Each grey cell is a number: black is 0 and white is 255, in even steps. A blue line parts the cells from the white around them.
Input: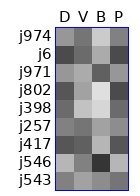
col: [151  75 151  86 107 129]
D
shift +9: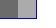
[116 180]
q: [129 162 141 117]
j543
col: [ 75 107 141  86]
P
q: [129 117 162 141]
j257

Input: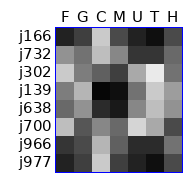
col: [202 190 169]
T
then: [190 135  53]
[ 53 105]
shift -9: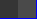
[44 65]
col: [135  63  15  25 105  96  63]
M

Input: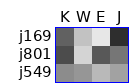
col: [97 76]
K
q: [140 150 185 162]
j549
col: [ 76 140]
K
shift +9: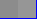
[149 159]
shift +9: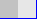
[203 240]

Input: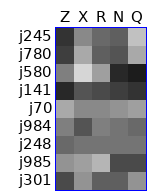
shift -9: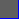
[86]
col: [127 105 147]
Z

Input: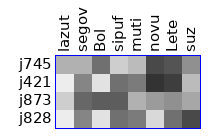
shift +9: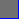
[121]
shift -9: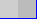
[197 178]
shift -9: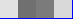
[217 103 114 208]
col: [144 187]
suz

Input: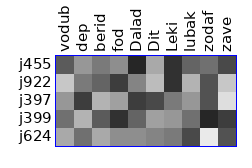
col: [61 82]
zave
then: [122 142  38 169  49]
[100 112]
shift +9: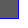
[100]
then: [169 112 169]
[142 142]

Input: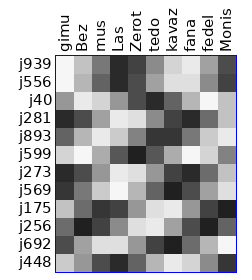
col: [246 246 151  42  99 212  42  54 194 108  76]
gimu
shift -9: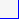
[237]
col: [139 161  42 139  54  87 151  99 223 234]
tedo
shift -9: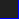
[23]
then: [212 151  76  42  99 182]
[246 194]
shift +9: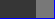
[ 63  63 129]
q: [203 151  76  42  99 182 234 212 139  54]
j448

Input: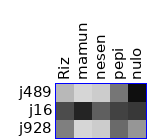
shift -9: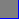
[118]
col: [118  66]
pepi
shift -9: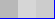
[175 205 195]
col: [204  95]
nesen
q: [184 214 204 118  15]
j489
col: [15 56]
nulo

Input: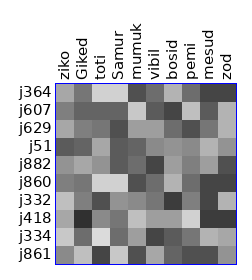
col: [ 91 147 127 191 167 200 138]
ziko
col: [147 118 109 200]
Samur
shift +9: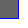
[109]

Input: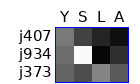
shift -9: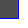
[69]
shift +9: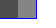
[ 87 142]
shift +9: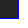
[45]
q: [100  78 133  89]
j373

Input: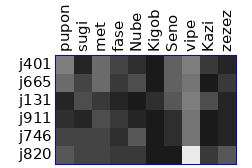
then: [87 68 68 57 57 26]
[ 26 235]
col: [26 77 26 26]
Kazi
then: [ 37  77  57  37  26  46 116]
[26 37]
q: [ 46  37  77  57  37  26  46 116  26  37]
j911

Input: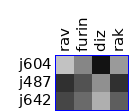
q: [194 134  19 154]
j604
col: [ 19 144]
diz
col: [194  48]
rav
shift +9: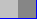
[203 143]
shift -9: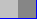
[185 125]
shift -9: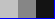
[185 125  10]

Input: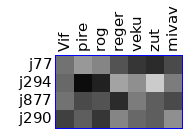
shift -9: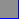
[134]
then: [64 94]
[ 54 133]

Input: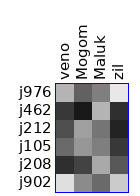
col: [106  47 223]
veno
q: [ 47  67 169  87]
j208

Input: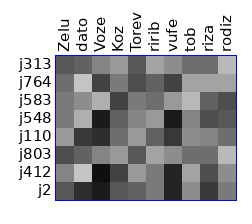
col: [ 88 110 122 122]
Zelu
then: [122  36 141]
[ 56 122]
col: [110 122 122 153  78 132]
Zelu
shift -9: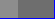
[132 101 101]

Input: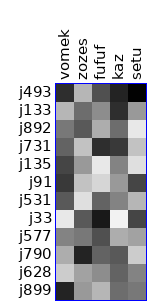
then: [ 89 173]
[109 232]
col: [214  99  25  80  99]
fufuf
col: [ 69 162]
setu
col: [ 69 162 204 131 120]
setu
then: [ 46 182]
[80 35]
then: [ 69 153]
[232 131]

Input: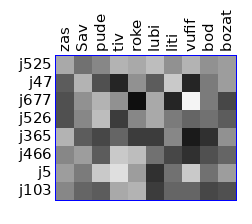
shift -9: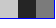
[192  28 114]
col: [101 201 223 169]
tiv
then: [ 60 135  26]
[ 48 145]
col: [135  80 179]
pude
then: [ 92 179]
[80 37]
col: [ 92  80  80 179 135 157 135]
zas

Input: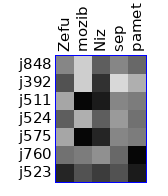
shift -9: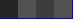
[28 73 51 73]
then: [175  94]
[154 113]

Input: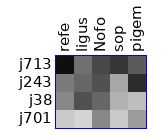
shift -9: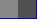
[126  72]
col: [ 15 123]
refe
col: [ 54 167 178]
sop
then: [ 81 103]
[178 190]

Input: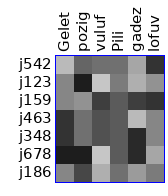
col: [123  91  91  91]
Pili
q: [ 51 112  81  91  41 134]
j348
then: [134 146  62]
[91 62]
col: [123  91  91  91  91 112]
Pili
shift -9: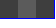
[53 82 53]
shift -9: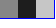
[125  20 189]

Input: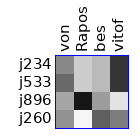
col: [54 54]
vitof
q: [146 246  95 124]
j260
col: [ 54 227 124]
vitof
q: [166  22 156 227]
j896

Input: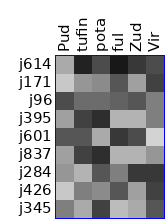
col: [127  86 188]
ful
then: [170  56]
[ 76 211]

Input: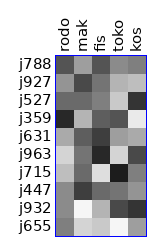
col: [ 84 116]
fis
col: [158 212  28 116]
toko
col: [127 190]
kos
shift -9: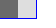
[ 97 213]

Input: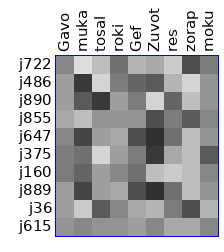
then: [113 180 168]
[202  79]
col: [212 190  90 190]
zorap
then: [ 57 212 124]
[101  90]

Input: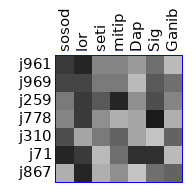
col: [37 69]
lor
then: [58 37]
[133 133]
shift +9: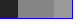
[ 46 142 142 163]
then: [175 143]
[196 111]

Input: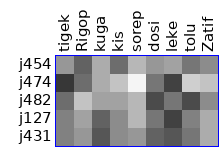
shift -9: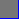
[109]
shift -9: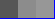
[ 77 131 142]
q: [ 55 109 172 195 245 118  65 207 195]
j474
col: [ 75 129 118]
tolu

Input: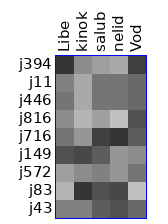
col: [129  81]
salub
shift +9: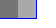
[126 178]
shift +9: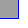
[168]
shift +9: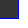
[62]

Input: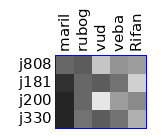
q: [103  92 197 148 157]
j808
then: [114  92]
[114 176]
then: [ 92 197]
[148 157]
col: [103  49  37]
maril
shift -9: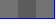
[105  83 105]

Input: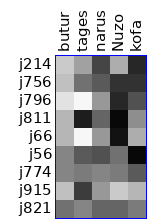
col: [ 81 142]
kofa
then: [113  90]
[50 50]
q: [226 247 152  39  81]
j796
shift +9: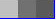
[201 122  99]
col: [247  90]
tages

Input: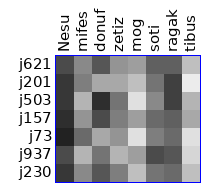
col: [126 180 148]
mifes
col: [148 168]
zetiz
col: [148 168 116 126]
zetiz

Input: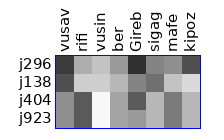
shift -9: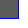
[81]
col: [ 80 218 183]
kipoz
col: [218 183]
kipoz
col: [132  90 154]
Gireb
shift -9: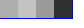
[164 186 145  39]

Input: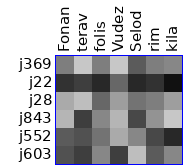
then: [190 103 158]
[115 126]
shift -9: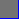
[106]
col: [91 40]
Selod
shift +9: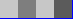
[208 135 208 100]
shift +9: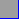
[167]
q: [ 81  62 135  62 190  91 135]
j603

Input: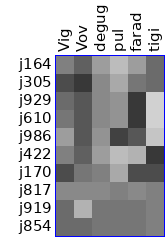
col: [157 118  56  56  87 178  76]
farad
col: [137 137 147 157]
degug
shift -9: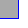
[160]

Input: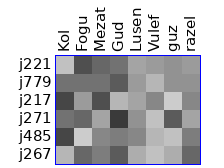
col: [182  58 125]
Gud
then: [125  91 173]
[193 173]

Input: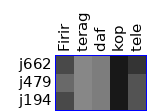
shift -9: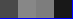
[ 64 126 116  15]
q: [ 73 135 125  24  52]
j662
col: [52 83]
tele
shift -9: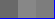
[ 96 126 116]
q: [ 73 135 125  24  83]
j194
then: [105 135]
[125  24]

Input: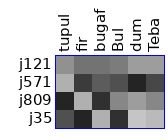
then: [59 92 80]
[36 71]
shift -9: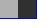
[167  39]
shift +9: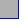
[185]
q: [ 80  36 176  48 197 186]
j35

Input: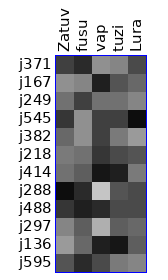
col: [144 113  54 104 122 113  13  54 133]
Zatuv
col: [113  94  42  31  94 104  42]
fusu
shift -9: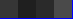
[45 22 33 65]

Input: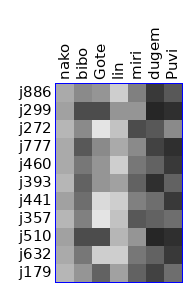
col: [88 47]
Puvi
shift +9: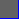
[107]
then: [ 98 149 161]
[98 47]

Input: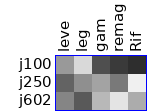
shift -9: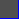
[70]
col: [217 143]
leg

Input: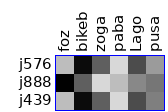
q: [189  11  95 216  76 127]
j439
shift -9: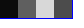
[  2  86 207  67]
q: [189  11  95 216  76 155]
j576
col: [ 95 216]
zoga
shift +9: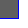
[104]
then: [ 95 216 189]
[136 118]

